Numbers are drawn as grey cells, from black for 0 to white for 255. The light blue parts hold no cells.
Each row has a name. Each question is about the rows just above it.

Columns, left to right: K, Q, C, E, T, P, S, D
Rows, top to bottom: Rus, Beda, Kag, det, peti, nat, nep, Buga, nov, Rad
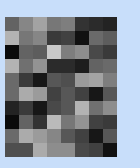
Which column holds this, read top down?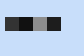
P
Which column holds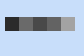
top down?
S

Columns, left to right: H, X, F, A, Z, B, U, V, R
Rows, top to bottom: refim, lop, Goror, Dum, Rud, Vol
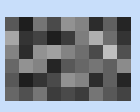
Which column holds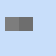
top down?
B
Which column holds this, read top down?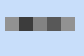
Z
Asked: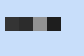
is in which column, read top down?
X

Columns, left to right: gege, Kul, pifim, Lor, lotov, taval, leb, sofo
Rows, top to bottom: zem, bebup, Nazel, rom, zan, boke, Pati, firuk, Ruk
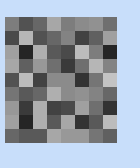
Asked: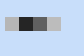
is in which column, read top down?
Kul
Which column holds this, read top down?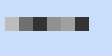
taval
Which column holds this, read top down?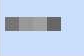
gege
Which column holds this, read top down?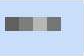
leb
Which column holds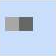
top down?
Lor
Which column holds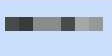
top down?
lotov
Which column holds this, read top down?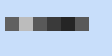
Kul

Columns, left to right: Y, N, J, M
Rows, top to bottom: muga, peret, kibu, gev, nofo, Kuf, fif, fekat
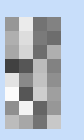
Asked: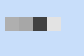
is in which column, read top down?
Y
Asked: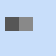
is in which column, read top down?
N

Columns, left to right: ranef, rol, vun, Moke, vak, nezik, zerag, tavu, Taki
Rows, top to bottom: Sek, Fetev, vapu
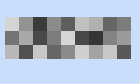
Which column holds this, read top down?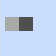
rol
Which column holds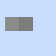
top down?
Moke
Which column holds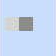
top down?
vak
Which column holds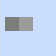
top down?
Taki

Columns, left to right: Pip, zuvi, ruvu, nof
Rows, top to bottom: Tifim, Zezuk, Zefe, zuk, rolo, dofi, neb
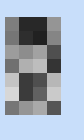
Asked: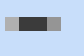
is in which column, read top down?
zuvi
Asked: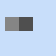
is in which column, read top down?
nof
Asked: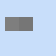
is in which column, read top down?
Pip
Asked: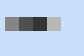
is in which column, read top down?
nof
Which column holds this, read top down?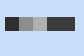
zuvi
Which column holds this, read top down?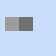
Pip
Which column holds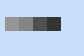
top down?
nof

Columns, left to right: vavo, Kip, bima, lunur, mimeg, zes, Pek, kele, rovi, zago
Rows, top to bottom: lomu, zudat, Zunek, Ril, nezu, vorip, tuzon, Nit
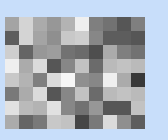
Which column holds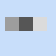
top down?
lunur
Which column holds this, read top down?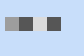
lunur
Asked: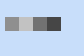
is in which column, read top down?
zes
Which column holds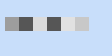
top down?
lunur

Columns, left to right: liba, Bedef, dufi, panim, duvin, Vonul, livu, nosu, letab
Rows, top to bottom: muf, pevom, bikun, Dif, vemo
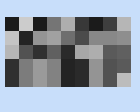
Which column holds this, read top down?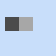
Vonul
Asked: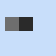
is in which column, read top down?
duvin
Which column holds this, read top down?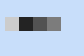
Bedef
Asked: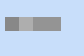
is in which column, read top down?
livu
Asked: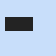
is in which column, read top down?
duvin

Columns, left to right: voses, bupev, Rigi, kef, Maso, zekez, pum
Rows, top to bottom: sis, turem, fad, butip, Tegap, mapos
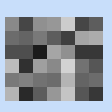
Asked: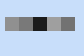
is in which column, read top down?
Rigi
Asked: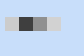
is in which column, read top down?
Maso
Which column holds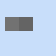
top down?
zekez
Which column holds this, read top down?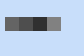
bupev

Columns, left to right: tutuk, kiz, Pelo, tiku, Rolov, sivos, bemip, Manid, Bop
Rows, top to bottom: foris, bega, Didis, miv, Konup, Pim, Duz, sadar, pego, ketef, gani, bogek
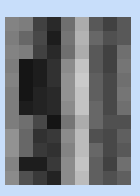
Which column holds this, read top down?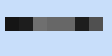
kiz
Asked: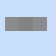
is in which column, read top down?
Rolov
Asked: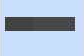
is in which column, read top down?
Manid
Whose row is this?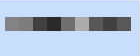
foris
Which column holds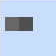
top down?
bemip

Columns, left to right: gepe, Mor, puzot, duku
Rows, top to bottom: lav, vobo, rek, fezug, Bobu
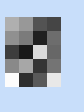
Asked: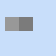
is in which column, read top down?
Mor
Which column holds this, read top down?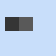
puzot
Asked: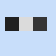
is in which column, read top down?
puzot
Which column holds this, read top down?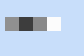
gepe
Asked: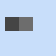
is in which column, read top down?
duku
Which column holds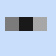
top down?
Mor

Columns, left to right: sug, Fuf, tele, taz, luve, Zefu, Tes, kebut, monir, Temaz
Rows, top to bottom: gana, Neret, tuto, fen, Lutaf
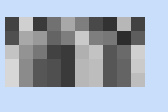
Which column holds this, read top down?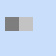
Tes
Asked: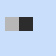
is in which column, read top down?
monir
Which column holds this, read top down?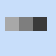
luve
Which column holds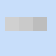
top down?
Temaz
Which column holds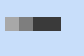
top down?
luve
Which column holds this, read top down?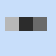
monir
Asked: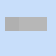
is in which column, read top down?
Zefu

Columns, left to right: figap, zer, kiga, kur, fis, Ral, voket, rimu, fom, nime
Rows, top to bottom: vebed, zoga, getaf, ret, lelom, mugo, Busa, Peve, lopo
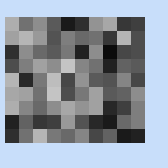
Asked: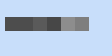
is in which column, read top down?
nime
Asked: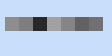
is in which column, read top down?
zer

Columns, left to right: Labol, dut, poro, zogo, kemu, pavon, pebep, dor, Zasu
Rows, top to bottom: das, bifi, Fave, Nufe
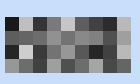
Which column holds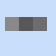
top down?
pavon
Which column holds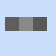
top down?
pavon
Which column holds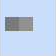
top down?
zogo

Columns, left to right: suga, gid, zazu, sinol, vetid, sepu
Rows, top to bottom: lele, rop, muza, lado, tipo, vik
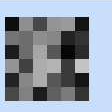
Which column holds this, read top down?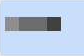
gid
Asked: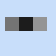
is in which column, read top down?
suga
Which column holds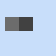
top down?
gid

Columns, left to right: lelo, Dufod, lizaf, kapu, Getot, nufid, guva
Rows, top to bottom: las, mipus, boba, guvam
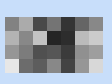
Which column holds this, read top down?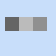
nufid
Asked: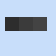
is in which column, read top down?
Getot
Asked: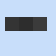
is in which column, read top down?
Getot

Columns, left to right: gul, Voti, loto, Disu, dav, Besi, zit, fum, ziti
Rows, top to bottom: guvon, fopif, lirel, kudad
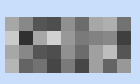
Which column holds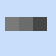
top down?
Besi
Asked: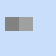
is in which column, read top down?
zit

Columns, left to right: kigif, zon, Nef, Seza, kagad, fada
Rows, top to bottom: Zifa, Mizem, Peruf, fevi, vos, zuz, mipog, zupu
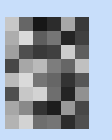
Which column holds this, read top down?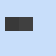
fada
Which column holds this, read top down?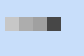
kigif
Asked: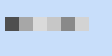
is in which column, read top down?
zon

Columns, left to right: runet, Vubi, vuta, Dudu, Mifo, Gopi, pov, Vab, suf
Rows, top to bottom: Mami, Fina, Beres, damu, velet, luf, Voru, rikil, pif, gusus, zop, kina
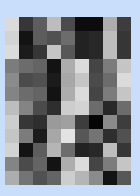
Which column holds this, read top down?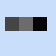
pov
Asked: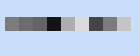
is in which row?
damu
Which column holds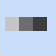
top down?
suf
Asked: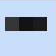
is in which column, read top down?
Vubi
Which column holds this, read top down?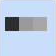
Dudu
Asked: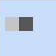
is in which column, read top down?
suf

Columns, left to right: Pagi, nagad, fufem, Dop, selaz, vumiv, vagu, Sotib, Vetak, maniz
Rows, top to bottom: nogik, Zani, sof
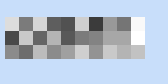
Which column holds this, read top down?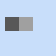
selaz
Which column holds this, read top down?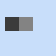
vagu

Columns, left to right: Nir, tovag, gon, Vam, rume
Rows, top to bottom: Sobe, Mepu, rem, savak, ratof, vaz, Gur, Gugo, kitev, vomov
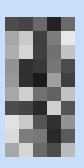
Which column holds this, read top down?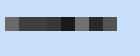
gon
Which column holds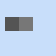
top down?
gon
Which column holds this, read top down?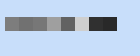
Vam
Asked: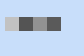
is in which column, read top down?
rume
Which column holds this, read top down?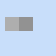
Nir

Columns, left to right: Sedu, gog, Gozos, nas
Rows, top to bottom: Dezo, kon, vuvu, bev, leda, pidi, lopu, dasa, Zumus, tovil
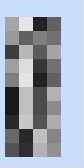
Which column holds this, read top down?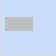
gog
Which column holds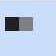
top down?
Gozos

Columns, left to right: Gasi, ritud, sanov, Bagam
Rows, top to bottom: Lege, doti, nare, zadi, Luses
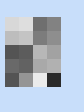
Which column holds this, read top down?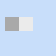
sanov
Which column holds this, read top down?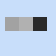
Bagam
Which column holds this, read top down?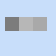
sanov
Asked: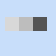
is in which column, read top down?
Gasi

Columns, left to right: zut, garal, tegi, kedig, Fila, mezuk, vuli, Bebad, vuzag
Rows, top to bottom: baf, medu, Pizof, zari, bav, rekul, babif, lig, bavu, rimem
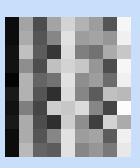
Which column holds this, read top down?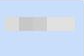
Fila
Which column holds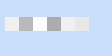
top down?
vuzag
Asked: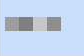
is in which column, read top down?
mezuk

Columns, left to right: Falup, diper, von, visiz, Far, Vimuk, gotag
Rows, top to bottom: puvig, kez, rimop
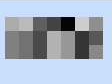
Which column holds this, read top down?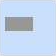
Far
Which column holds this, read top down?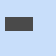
von

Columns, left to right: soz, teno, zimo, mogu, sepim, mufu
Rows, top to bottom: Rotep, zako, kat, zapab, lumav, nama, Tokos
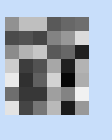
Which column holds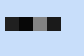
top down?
sepim
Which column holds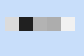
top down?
mufu
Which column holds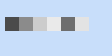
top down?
soz
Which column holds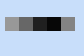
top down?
sepim

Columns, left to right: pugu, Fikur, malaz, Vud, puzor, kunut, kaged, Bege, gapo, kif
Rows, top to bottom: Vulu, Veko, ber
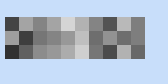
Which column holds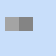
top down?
Vud
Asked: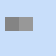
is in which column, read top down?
Vud
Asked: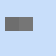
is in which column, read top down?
kaged
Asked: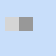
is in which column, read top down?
puzor
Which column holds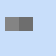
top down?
kaged
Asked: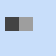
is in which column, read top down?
pugu

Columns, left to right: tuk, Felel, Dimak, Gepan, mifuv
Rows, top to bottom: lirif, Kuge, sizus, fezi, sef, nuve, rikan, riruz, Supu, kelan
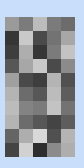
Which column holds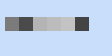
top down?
Gepan
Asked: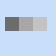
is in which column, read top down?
mifuv

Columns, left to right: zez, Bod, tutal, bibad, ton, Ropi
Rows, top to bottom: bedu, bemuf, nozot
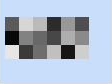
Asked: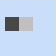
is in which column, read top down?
bibad
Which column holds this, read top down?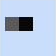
zez
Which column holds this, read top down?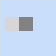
Bod
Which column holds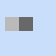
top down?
tutal
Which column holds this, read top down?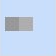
ton

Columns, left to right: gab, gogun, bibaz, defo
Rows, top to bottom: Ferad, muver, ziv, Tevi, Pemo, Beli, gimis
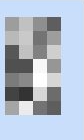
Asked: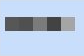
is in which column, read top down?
gab
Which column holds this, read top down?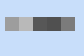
gab
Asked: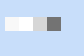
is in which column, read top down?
bibaz
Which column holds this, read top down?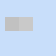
gogun
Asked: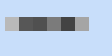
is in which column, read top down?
gab

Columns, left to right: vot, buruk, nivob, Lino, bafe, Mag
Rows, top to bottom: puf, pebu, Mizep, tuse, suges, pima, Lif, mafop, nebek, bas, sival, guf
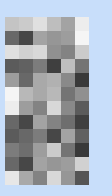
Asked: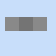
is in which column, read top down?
bafe
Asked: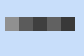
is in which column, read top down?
Mag
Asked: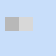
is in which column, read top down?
Lino

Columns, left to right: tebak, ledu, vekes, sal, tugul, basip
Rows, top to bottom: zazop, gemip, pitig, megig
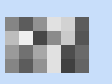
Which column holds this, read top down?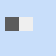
ledu
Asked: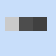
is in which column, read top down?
tugul

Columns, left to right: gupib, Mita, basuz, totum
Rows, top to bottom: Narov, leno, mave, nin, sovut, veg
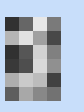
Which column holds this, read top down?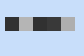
gupib
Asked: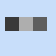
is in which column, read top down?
gupib
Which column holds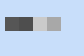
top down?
Mita
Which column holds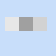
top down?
basuz
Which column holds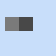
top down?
totum

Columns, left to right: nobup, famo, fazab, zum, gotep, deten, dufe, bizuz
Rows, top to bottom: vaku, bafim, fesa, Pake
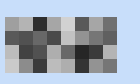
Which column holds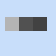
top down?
famo
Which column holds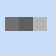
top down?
bizuz

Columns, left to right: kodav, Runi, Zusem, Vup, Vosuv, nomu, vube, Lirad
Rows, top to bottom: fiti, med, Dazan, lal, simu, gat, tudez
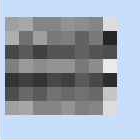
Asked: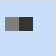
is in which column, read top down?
kodav
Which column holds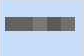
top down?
nomu
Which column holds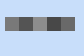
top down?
vube
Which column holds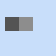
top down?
vube

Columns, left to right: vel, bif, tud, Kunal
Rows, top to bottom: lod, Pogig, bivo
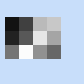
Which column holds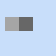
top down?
Kunal
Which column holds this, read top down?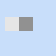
tud

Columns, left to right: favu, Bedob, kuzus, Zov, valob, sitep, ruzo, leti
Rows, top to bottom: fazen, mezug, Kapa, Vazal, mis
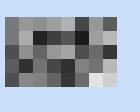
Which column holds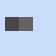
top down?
Zov
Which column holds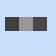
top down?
Zov
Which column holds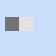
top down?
ruzo
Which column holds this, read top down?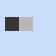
leti
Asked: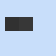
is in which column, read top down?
valob
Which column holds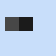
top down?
sitep

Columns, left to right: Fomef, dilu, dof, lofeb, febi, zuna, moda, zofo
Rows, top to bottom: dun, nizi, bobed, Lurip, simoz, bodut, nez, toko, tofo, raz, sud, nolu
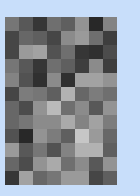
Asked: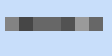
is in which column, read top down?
Fomef
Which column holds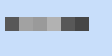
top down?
moda

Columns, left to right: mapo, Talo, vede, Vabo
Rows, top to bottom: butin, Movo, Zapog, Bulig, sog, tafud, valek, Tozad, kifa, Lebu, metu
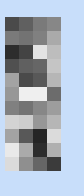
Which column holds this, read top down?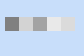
mapo
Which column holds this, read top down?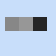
vede
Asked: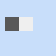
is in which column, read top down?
vede
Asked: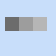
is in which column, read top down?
Vabo

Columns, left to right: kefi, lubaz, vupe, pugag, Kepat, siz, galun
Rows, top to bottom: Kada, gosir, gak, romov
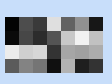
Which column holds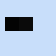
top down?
kefi
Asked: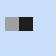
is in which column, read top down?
siz
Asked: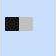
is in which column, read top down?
galun
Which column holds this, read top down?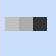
galun

